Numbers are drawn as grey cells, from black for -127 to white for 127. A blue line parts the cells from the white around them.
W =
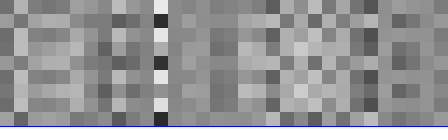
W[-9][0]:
-15
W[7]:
[-19, 61, 6, 4, 13, 46, 18, -11, 54, 12, 8, 95, 7, 12, 22, -10, -3, 29, 17, -27, 50, 42, 63, 12, 46, -14, -48, 22, 15, 13, 19, -4]
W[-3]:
[-9, 52, 27, 39, 49, 54, 4, -33, 15, -17, 0, 17, 4, 31, 28, -13, -7, 59, 50, 10, 40, 76, 42, 52, 42, -1, -20, 29, -26, -9, 20, 7]
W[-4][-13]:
-31
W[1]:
[28, -9, 34, 46, 44, 11, -3, -4, -34, -17, 4, -82, 10, 29, 14, 12, 12, 37, 44, 56, -7, 40, -21, 48, -1, 30, 52, 16, -28, -9, 11, 24]
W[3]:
[-15, 60, 21, 30, 40, 55, 8, -30, 29, -10, 1, 45, 4, 26, 27, -15, -8, 56, 44, -3, 47, 73, 53, 43, 47, -7, -33, 29, -15, -4, 21, 3]
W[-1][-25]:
12
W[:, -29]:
[-10, 46, -2, 30, 47, -1, 39, 4, 33]
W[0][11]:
105
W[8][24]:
-13
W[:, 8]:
[59, -34, 57, 29, -32, 56, 15, 54, -37]
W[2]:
[-18, 59, 2, -2, 6, 41, 20, -4, 57, 18, 9, 102, 8, 9, 20, -7, -1, 22, 9, -31, 48, 31, 63, 4, 43, -14, -47, 19, 23, 18, 18, -4]
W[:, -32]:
[-15, 28, -18, -15, 24, -17, -9, -19, 33]
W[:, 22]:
[59, -21, 63, 53, -15, 63, 42, 63, -34]
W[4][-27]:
17
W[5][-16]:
-1
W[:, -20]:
[10, 10, 8, 4, 9, 8, 4, 7, 12]
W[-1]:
[33, -26, 27, 33, 27, -6, 0, 12, -37, -4, 10, -85, 12, 20, 8, 18, 15, 14, 24, 56, -19, 8, -34, 29, -13, 33, 59, 9, -10, 0, 8, 25]
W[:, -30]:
[-2, 34, 2, 21, 34, 3, 27, 6, 27]
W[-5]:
[24, -2, 34, 47, 48, 17, -3, -9, -32, -20, 3, -77, 9, 31, 16, 8, 9, 43, 49, 54, -2, 47, -15, 52, 4, 27, 45, 18, -30, -11, 12, 22]
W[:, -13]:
[-34, 56, -31, -3, 54, -31, 10, -27, 56]
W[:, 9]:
[23, -17, 18, -10, -20, 17, -17, 12, -4]
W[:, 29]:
[20, -9, 18, -4, -11, 17, -9, 13, 0]
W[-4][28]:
22
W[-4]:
[-17, 60, 3, -1, 7, 42, 20, -5, 56, 17, 9, 101, 8, 9, 20, -7, -1, 23, 11, -31, 49, 33, 63, 5, 44, -14, -47, 20, 22, 17, 18, -4]
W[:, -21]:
[105, -82, 102, 45, -77, 101, 17, 95, -85]
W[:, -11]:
[14, 40, 31, 73, 47, 33, 76, 42, 8]

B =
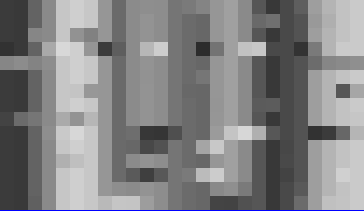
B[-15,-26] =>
-68
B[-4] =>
[-68, -70, -28, 10, 48, 63, 71, 22, -21, 11, 19, 13, -10, -20, -24, 22, 32, 10, -41, -71, -54, -44, 30, 52, 66, 74]
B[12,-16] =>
-64
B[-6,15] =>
27
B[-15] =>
[-68, -70, -28, 10, 70, 79, 71, 22, -21, 11, 14, 13, -10, -5, 4, 22, 32, 10, -41, -71, -54, -33, 30, 52, 66, 74]
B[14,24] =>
67
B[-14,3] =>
10
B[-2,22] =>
30
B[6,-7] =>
-71
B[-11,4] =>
70
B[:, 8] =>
[-21, -21, -21, -33, -21, -21, -21, -21, -21, -21, -21, -21, -21, 14, 69]
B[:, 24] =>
[66, 66, 66, 74, 10, 66, -41, 66, 66, -24, 66, 66, 80, 66, 67]
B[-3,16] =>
32
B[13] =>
[-68, -70, -28, 10, 70, 79, 71, 22, 14, 11, 19, 13, -10, -20, -24, 9, 15, -5, -41, -71, -54, -38, 30, 52, 66, 74]
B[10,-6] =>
-56
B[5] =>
[-68, -70, -28, 10, 70, 79, 71, 22, -21, 11, 18, 13, -10, -20, -9, 22, 32, 10, -41, -71, -54, -44, 30, 52, 66, 74]
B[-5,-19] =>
22
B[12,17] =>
10
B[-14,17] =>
10
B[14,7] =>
57
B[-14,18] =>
-22
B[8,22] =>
30
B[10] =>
[-68, -70, -28, 10, 70, 79, 71, 22, -21, -24, -55, -45, -10, -20, 37, 72, 32, 10, -41, -71, -56, -44, 30, 52, 66, 74]
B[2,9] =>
11
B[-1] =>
[-68, -70, -31, 10, 70, 79, 71, 57, 69, 68, 29, 13, -10, -20, -24, -59, -60, -46, -41, -71, -54, -20, 30, 64, 67, 74]
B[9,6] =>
71
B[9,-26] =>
-68
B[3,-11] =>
-12
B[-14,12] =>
-10
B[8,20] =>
-54
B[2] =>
[-68, -70, 6, 10, 70, 18, 1, 22, -21, 11, 19, 13, -10, -20, -24, 22, 32, 10, -41, -71, -54, -44, 30, 52, 66, 74]

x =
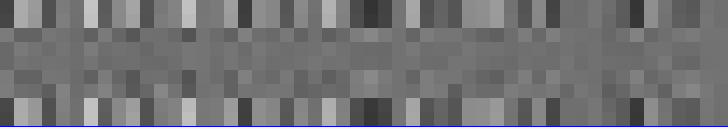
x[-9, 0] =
-60
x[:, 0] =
[-60, -57, -4, -22, -22, -4, -3, -55, -58]
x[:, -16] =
[-13, -11, -17, -17, -20, -16, -3, -11, -12]
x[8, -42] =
-45
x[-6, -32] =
-17
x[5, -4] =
-8
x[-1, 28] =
-10
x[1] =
[-57, 42, 24, -46, -1, -15, 65, -34, 9, 33, -45, -3, 2, 60, -8, -5, 27, -64, 14, 6, -39, 7, -15, 46, 0, -50, -72, -59, -10, 37, -44, -27, -42, 11, 14, 26, -11, -41, 7, -57, -17, -17, -9, -22, -36, -72, 14, -13, -32, -36, -10, -16]
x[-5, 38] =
-17
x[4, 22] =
-10
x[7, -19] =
12
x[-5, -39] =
-9
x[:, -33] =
[6, 6, -21, -14, -17, -21, -9, 5, 6]
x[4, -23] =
-12
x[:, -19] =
[12, 11, -18, -9, -11, -17, -14, 12, 12]
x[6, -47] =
-18
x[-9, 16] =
30
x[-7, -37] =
-19
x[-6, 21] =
-15
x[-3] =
[-3, -17, -19, -33, 2, -18, -9, 2, -17, -38, -24, 7, -12, -38, -13, -10, -29, -11, -12, -9, -10, -29, -25, -20, -23, -3, 1, -9, -13, -16, -2, -6, -34, -14, -20, -20, -3, -8, -11, -7, -23, -9, -14, -33, -24, -8, -13, -29, -2, 6, -7, -15]
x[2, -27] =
-2
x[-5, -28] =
-13
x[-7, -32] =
-7
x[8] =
[-58, 43, 24, -46, -2, -15, 65, -35, 9, 33, -45, -5, 2, 62, -8, -5, 29, -64, 14, 6, -40, 8, -14, 48, 1, -51, -72, -60, -10, 39, -45, -27, -42, 12, 14, 26, -12, -42, 7, -57, -16, -17, -9, -21, -36, -72, 14, -11, -33, -37, -10, -16]
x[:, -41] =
[-7, -3, -16, -15, -21, -15, 7, -2, -5]
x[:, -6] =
[15, 14, -23, -13, -16, -23, -13, 13, 14]
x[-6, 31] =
-16
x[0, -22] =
-46
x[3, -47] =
-17
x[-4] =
[-4, -28, -28, -10, -11, -19, -30, -4, -25, -40, -16, -15, -22, -43, -12, -18, -29, 0, -16, -21, -7, -28, -15, -32, -22, -2, 9, -5, -13, -26, -2, -10, -10, -17, -26, -31, -16, -2, -22, 0, -12, -13, -15, -25, -16, 0, -23, -16, -8, -4, -11, -12]
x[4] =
[-22, -12, -15, -13, -14, -17, -11, -20, -17, -16, -20, -21, -17, -9, -11, -17, -10, -16, -11, -17, -16, -14, -10, -14, -13, -19, -18, -20, -13, -12, -18, -19, -11, -11, -16, -18, -20, -14, -17, -17, -10, -18, -14, -17, -18, -19, -16, -7, -22, -24, -14, -13]

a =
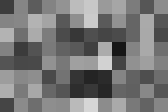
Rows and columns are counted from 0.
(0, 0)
-66
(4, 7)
82
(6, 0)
46
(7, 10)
-28
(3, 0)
2
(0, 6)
72
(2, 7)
-58
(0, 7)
26
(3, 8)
-105
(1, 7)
-37
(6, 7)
-89
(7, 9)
-6
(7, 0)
-58
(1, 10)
42
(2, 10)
41
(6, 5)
-82
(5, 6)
-91
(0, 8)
38
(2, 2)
43
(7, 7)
12
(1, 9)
-26
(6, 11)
-42
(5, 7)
-84
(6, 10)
8
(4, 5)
32
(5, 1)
8
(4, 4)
-7
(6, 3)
-24

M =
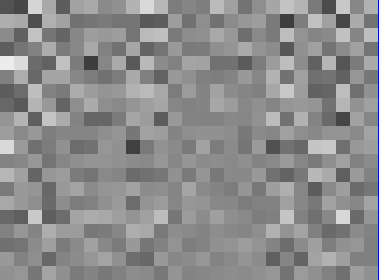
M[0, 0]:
-45
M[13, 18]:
-7
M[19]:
[17, 22, -8, 36, 15, -4, 4, -7, 1, 13, 10, -7, 20, 4, 7, 10, 13, 11, 16, 22, -12, 27, 16, 1, -15, 30, 17]
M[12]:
[55, 33, -26, 23, 28, -4, -11, 9, 5, -20, -14, -8, 17, -5, 21, -7, 9, 8, 25, -14, -28, -7, 56, 42, -32, 26, 2]
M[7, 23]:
-13
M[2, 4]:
-26
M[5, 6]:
-3
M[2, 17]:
-17
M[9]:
[29, 9, 24, -1, 5, 5, 5, 14, 21, -8, 34, 29, 4, 14, 17, 17, 13, -7, 10, 6, 32, 14, 8, 19, 20, 9, 35]
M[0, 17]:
-12
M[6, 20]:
72
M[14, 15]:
8
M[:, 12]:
[-3, 29, -5, 25, 1, 25, -3, 6, 25, 4, 10, 7, 17, 5, 6, -8, 13, 19, 7, 20]
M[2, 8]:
29
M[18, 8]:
16
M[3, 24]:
11
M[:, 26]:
[49, -12, 62, -11, 43, -8, 17, 32, 6, 35, 30, 11, 2, -9, 35, 21, 2, 0, 0, 17]
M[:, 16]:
[32, 11, 24, 21, -13, 4, 12, 28, 8, 13, 11, 9, 9, -3, 7, 14, 8, 19, 9, 13]
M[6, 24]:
61
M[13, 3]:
-23
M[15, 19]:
0
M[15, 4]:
-19
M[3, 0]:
-33
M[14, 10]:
19
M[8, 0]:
20
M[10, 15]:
-3
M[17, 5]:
10
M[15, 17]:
9
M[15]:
[-23, -32, 73, -33, -19, 36, 44, 40, 31, 19, 32, 60, -8, 28, 12, 31, 14, 9, -2, 0, 69, 1, -15, 8, 87, -21, 21]
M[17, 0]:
-15
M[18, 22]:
35
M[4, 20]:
62
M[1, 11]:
-34

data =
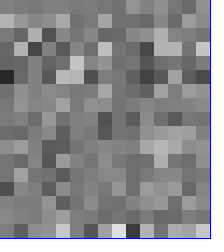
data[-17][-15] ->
0
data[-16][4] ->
40
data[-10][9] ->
-4
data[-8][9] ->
-14
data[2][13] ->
-1
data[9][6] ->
-7
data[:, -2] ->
[-20, 27, -1, -11, -24, -34, 27, 3, -8, 30, 13, -17, -10, -23, 27, -2, 34]
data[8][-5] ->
11
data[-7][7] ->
7
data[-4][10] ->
27
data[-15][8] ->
-22
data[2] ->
[-5, -25, 47, -46, 6, -10, 7, -24, -22, 6, 15, 47, 4, -1, -11]
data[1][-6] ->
-14
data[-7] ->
[13, 28, 0, -36, -34, -11, 0, 7, 3, 0, 39, 54, 40, 13, 18]
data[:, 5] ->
[-5, -14, -10, 5, 68, 53, -7, -5, 0, -1, -11, 2, -10, -8, -11, -2, -1]
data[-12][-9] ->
-47
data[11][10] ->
-15
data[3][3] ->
1
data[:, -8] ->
[-8, 36, -24, 62, 18, -2, 39, 13, -44, -40, 7, 13, 8, -7, -12, -19, 31]
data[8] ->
[-4, 1, -18, 23, -13, 0, 3, -44, -12, -35, 11, -17, -38, -8, -11]
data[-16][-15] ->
50
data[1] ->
[50, 23, 6, 13, 40, -14, -6, 36, -13, -14, -22, 7, -20, 27, 10]
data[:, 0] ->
[0, 50, -5, -24, -27, -88, -16, -8, -4, -19, 13, -10, -10, -48, 2, 8, -2]
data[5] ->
[-88, -23, 1, -39, 57, 53, -47, -2, -7, -31, -60, -39, 33, -34, -53]
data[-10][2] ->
4
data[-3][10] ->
15
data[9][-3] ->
34
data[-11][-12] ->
11
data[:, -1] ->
[17, 10, -11, 68, -3, -53, 18, 9, -11, 1, 18, 14, -5, 5, 9, -10, 70]
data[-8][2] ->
-3
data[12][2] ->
-10
